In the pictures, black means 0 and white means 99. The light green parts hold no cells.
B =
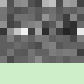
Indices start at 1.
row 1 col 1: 70
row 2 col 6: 35
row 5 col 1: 21
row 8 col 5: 45
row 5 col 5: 25
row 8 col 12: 24
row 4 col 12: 41
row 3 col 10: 24
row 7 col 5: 34
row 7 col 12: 38
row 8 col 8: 48
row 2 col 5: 40
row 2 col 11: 37
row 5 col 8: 44
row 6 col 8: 37
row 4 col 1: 56
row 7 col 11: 39
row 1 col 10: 62
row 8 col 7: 38
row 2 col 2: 35
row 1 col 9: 30
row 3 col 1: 45
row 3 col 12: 31
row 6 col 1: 37
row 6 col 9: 40
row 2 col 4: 34
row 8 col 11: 47
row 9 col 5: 44
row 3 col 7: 57

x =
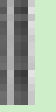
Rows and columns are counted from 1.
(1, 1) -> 40
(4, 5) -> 86
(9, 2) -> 67
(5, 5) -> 83
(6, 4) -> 31
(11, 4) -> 22
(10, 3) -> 38
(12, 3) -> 30
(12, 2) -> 70
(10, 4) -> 35
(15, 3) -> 37
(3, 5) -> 76
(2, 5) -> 87
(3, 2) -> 67
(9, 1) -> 41
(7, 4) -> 29
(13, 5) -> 80
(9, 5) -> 78
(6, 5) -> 79
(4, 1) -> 35
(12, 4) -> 26
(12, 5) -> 84
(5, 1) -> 36

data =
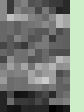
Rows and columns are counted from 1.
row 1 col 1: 53
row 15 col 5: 20
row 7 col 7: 47
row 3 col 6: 47
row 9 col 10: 64
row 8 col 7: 41
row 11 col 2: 48
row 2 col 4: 43
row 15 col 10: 50
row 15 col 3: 22
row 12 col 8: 62
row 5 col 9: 30
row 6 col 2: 35
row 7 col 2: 35
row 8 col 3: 44
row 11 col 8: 62
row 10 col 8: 70
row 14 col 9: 38
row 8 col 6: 34
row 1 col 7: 28
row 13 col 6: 47
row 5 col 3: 37
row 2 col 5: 45
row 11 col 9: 30
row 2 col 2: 22
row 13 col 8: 47
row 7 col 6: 47
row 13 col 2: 42
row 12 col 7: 79
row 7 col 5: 39
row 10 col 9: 55
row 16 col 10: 10
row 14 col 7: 28
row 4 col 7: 53
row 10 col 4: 64
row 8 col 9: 30
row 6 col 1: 40
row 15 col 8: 47

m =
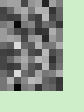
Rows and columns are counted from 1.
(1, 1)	59
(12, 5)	72
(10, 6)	27
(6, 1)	60
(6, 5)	58
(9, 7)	66
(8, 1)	25
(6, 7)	16
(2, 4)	67
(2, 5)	48
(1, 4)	28
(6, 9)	49
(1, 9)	49
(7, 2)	35
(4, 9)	21
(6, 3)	60
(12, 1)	46
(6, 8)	60
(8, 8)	30
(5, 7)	21
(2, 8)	20
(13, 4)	47
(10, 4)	60
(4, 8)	38
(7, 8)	47
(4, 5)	52
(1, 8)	62
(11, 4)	42
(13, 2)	53
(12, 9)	21
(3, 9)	38
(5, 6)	19
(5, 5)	38
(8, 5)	30

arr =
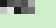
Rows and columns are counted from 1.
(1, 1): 11
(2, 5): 44
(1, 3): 38
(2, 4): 39
